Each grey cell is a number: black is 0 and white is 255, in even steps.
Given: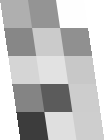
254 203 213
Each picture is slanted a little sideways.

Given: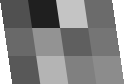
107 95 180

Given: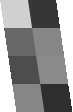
54 103

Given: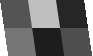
38 29

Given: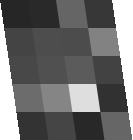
55 76 80 108

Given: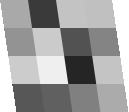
192 82 239 87
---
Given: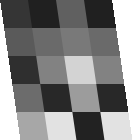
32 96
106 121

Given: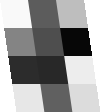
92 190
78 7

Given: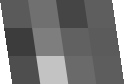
112 69
126 97

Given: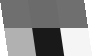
107 111
25 245

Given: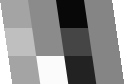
139 8
139 69

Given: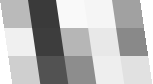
58 249
61 182

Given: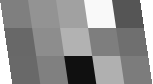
147 161
141 178
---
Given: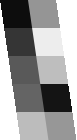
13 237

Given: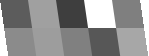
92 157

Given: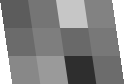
92 126 46

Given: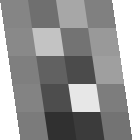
133 195 75 125

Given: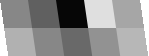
135 135

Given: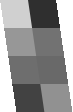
208 114
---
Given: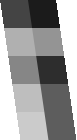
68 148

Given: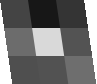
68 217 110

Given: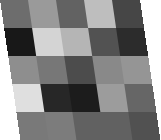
109 212 76 156 81

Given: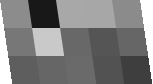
140 201 106

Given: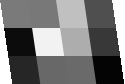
122 242 106

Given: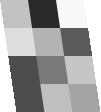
194 179 198

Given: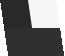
41 48

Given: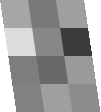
166 135 154

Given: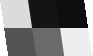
219 106
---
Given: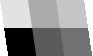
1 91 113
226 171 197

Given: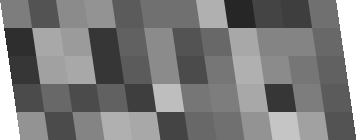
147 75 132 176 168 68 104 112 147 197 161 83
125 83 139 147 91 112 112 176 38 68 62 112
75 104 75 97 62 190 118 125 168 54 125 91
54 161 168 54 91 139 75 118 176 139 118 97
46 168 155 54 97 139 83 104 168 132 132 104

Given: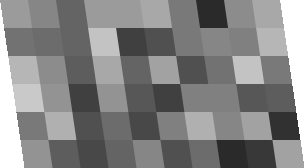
147 93 72 100 134 80 108 42 56 162
114 108 100 195 64 80 121 134 128 182
155 134 100 155 155 168 121 42 140 168
182 140 93 168 100 162 80 114 195 121
201 147 64 147 87 64 128 128 87 93
121 176 80 108 72 128 176 134 162 49

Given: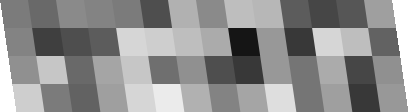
131 63 78 92 214 206 190 171 21 152 56 214 190 98
123 105 138 131 123 78 177 138 190 183 92 70 86 159
206 123 98 159 214 235 177 131 165 222 117 159 56 152
144 198 105 165 198 111 144 78 56 152 117 171 70 144

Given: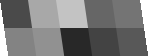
131 145 40 67 88
74 168 195 102 116

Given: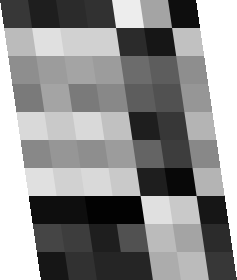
14 14 2 2 224 201 22
55 30 43 49 237 164 14
22 49 37 37 172 187 55
69 61 30 81 187 164 43
136 150 142 156 100 61 136
142 156 164 156 108 93 142
122 164 122 136 93 81 150
217 201 217 193 30 55 180
224 209 217 201 30 8 180
187 224 209 209 43 22 193

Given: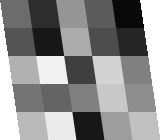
84 24 171 77 38
108 45 149 92 9
116 100 128 199 142
185 234 24 157 192
177 241 63 211 128

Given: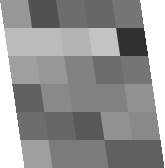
151 81 109 103 117
109 103 88 145 137
159 123 123 96 96
96 137 130 130 145
159 151 130 109 117
187 187 179 195 48

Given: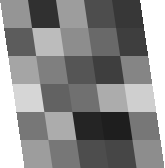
149 48 157 77 55
214 98 112 172 207
157 119 77 70 141
165 127 85 62 133
119 172 36 30 119
92 188 141 105 62
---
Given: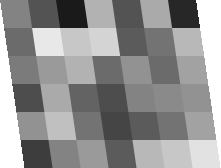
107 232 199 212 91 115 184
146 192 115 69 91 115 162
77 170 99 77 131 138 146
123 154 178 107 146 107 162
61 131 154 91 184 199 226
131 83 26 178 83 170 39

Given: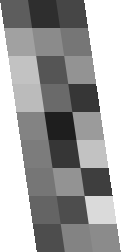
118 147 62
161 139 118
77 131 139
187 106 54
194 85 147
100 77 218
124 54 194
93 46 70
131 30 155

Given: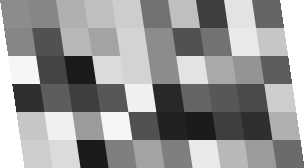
198 240 155 246 81 33 27 62 47 176
205 219 27 127 163 127 234 184 155 107
140 134 176 191 205 114 191 62 227 101
47 93 62 87 240 40 101 87 74 205
134 81 184 163 211 140 81 114 234 198
246 68 27 219 211 140 227 169 148 93

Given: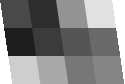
206 169 119 133
30 59 85 106
73 45 147 225

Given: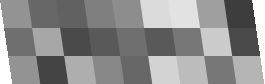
111 167 74 89 111 89 119 203 74
147 103 97 127 141 219 226 159 61
147 68 174 135 103 211 188 119 180

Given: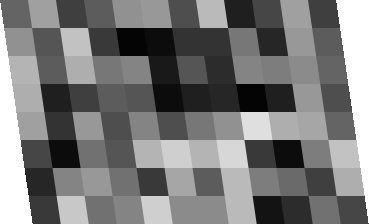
57 200 113 132 207 139 139 186 19 44 113 70
100 160 63 92 145 152 78 186 31 70 160 63
38 132 152 113 57 166 92 186 125 106 63 174
180 92 174 119 132 25 85 44 132 125 139 100
145 85 194 57 4 12 51 51 119 38 152 92
160 51 152 78 132 78 119 145 223 174 166 100
174 31 63 92 85 12 31 38 4 31 152 78
70 12 113 85 180 207 180 215 57 12 125 194

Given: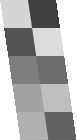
83 219
162 190
125 109
176 97
212 63

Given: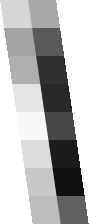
214 169
188 97
163 89
248 70
175 48
228 40
220 28
200 15

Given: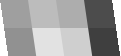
145 226 207 63
159 188 173 76
